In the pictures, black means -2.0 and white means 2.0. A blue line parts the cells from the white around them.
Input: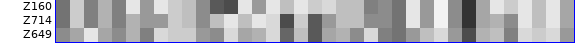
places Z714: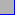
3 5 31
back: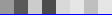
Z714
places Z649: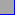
1 3 13 19
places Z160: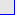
5 7 13 15 17 25 31 33 35
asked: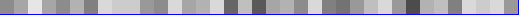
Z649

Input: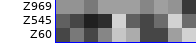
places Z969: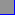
0 1 8
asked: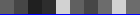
Z545
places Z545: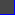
1 6
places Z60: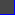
0 2 6 7
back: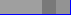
Z969
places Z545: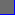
7 9

